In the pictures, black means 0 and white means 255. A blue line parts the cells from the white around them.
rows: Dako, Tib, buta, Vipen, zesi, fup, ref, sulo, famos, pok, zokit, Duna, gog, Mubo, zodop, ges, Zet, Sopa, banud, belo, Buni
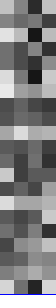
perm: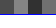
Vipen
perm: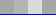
zodop
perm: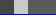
ges
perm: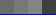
Tib

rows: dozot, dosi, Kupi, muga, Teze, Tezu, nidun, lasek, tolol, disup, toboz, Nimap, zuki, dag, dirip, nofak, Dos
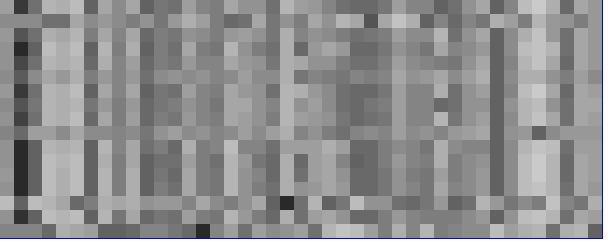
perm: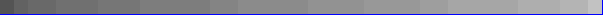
dosi
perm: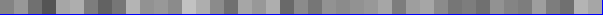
Kupi
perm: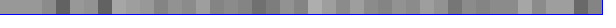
disup
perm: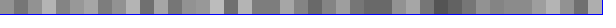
lasek
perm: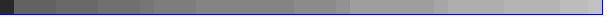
toboz
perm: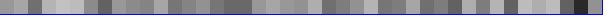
dag
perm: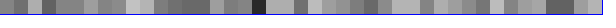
toboz

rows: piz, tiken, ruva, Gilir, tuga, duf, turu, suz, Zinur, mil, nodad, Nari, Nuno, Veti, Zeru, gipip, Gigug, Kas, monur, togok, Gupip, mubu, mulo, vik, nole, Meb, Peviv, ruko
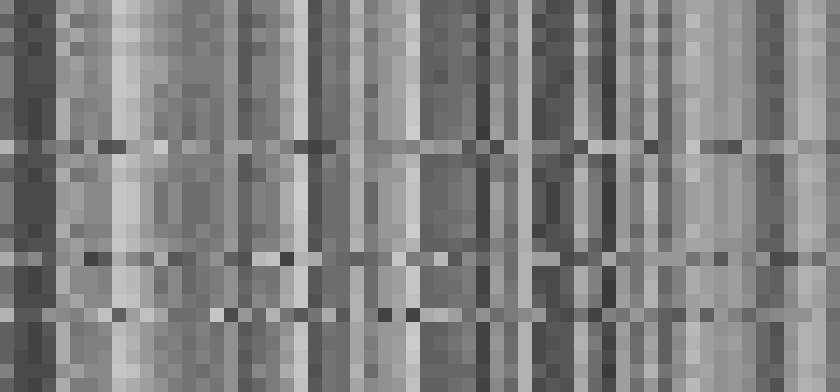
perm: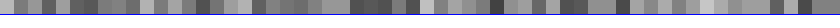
duf
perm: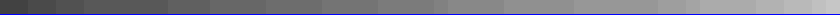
monur
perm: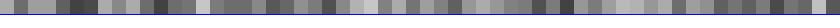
Zinur
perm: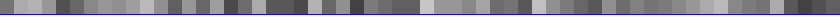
vik
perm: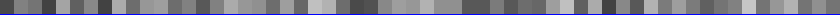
mulo
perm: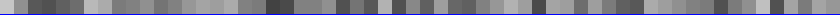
duf
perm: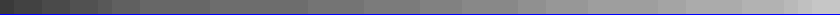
Gupip

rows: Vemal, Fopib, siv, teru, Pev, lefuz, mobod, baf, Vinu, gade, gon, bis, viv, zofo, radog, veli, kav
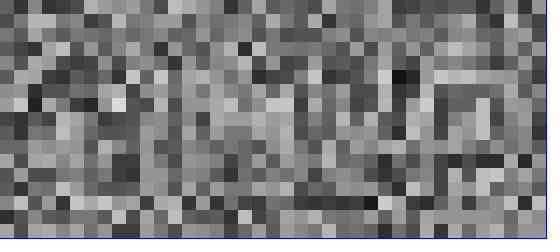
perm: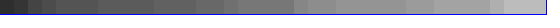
veli
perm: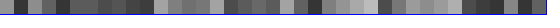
Vemal
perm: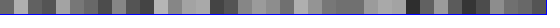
mobod
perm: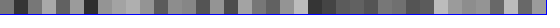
teru
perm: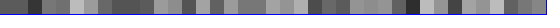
zofo
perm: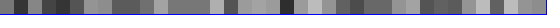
gade
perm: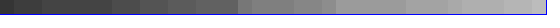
Vinu

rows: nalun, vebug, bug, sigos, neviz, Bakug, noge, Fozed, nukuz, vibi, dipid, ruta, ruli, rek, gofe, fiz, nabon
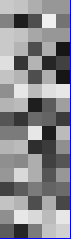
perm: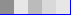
fiz
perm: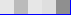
noge
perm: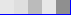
noge
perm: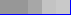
bug

